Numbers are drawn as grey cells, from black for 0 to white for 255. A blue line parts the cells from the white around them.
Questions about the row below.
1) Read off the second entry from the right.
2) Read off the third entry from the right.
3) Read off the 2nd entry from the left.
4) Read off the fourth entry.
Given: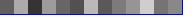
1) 116
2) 206
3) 171
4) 156

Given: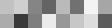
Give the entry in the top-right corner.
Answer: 166
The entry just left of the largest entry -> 113
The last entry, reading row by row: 92
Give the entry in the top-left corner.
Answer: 193
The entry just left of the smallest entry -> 172

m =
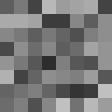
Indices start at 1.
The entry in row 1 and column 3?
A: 67
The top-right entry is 67
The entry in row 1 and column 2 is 121
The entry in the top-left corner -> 94
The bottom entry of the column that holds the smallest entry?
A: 135
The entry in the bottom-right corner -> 156
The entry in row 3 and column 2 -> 121
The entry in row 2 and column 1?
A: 170
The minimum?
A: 45
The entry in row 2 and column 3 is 163
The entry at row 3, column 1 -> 135
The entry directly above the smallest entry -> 135
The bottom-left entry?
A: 108
